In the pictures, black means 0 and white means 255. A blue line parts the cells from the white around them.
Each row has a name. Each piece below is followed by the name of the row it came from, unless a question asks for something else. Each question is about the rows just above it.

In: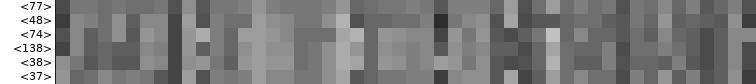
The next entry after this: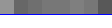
[127]
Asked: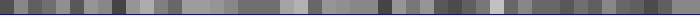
<74>
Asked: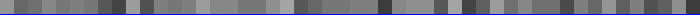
<37>
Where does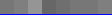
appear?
<77>

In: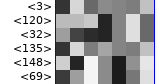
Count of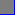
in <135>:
2
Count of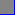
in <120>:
1
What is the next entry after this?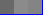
[125]
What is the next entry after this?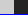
[244]
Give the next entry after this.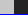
[132]

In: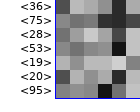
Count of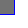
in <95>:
1
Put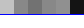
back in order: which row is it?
<53>
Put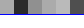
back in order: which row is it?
<36>
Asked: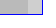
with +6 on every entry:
[192 192 213]

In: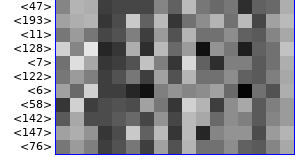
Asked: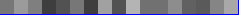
<76>
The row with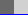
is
<6>
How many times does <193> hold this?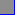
1

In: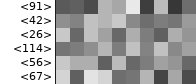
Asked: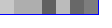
<56>
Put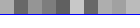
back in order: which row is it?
<56>

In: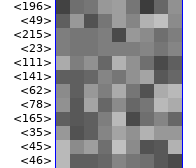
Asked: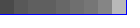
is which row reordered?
<46>
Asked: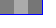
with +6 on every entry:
[132 177 124]
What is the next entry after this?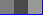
[139]
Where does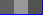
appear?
<49>
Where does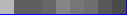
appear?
<46>
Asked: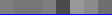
<215>

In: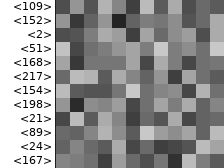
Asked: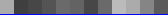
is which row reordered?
<21>
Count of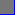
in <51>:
0
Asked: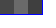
<24>
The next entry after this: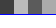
[78]

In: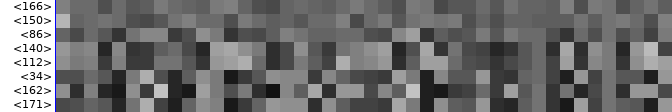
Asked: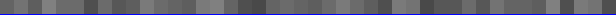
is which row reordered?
<166>
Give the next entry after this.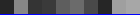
[143]
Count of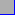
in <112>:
3
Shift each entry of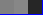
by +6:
[134 141  44]
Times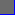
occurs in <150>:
9
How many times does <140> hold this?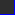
3

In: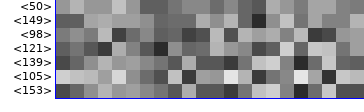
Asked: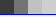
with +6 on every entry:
[ 65 122 199 213]
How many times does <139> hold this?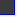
1
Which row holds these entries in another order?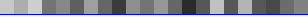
<139>

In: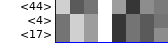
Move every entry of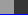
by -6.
[151  48]
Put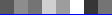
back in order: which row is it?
<17>
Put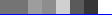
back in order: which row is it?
<17>
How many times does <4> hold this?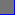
3
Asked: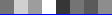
<17>
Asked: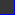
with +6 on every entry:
[60]
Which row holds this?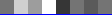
<4>

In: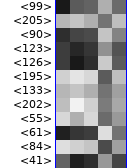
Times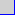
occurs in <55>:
0
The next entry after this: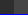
[75]

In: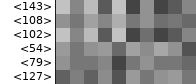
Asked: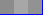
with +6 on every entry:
[146 173 152]
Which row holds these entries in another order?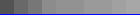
<54>
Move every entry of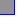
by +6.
[152]
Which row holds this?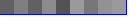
<127>
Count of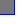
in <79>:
5
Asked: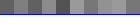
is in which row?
<127>

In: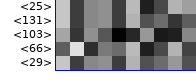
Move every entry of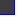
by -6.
[55]
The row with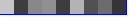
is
<131>
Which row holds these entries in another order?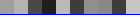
<25>

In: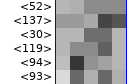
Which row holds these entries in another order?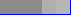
<52>
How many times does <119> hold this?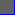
1
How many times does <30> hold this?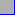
0
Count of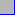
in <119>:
2
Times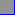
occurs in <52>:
0
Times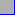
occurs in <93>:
2

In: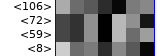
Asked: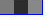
<8>
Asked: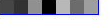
<59>
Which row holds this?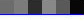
<8>
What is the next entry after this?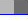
[158]
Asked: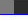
<8>
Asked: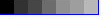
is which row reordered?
<59>
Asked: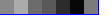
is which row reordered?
<106>

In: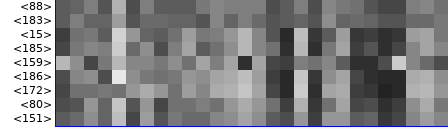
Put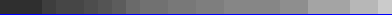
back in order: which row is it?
<185>
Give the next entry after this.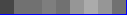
[62]
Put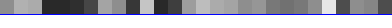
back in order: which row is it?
<186>

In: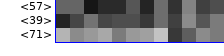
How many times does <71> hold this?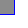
2
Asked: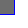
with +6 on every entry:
[115]

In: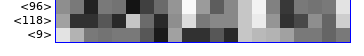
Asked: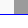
<96>
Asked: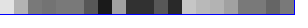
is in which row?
<9>

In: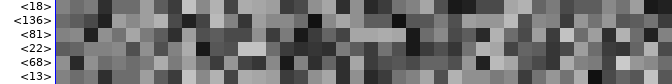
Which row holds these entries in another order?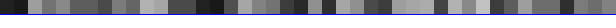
<18>
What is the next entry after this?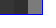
[93]

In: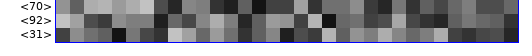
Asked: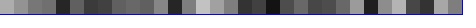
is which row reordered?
<92>
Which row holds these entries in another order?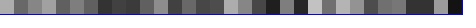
<31>
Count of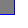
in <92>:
3
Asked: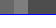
<70>

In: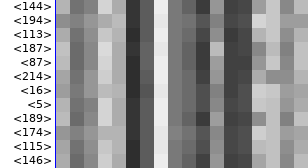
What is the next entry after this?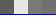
[85]
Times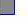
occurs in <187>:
2

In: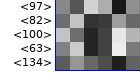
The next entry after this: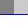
[37]
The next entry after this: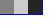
[66]
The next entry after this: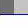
[51]
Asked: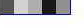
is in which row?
<97>

